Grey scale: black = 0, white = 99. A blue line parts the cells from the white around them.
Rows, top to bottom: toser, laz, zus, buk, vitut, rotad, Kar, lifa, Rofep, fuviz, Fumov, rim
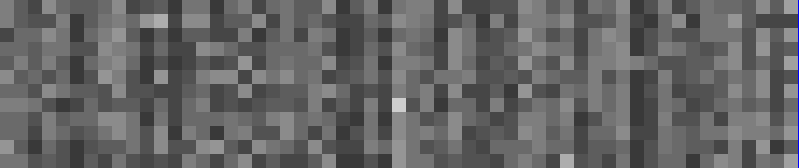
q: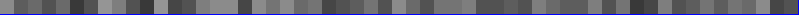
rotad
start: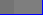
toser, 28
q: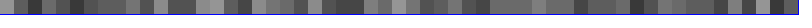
Fumov

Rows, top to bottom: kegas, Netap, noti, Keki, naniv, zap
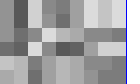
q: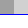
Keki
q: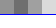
Netap

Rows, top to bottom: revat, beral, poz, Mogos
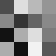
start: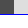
revat, 0
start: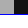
Mogos, 0

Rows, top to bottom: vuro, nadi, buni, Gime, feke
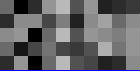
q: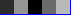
feke
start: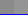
buni, 0
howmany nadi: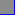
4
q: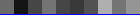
Gime
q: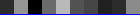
feke

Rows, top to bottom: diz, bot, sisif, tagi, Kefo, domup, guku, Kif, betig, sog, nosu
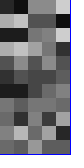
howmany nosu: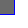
1
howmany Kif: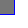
3
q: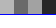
sog
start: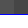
domup, 1
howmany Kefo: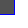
3

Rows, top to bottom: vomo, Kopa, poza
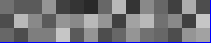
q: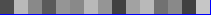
Kopa
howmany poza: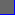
3
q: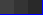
vomo
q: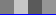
poza
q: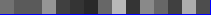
vomo

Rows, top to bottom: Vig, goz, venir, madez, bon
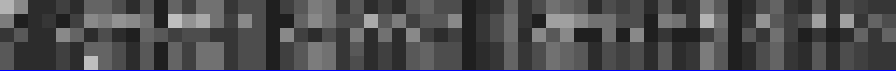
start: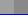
goz, 40
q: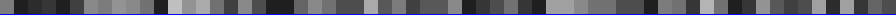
goz
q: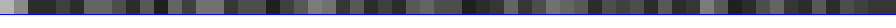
Vig
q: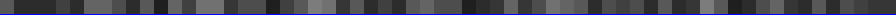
madez

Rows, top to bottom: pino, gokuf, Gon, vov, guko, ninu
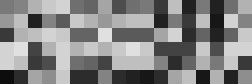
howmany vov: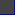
4
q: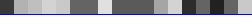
Gon
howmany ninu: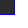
5
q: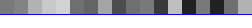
pino
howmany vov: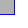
3
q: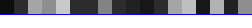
ninu
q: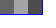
pino

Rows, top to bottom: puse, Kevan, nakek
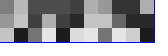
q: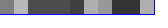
puse
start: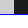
nakek, 9
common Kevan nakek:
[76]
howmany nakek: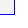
0
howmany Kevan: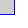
0

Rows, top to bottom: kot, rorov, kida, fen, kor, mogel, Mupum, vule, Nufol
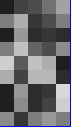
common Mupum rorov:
[21]
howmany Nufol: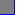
2

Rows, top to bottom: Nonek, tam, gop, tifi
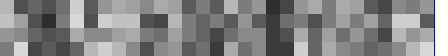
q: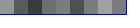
tam
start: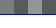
tam, 15
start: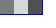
tam, 4

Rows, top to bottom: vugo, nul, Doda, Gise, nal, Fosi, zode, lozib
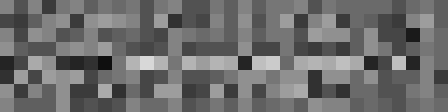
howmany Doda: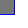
4
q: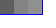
nul
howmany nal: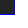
5
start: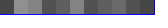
Doda, 1
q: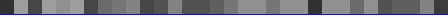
Fosi

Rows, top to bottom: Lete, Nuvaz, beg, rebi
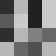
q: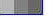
beg
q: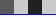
Nuvaz
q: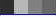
beg

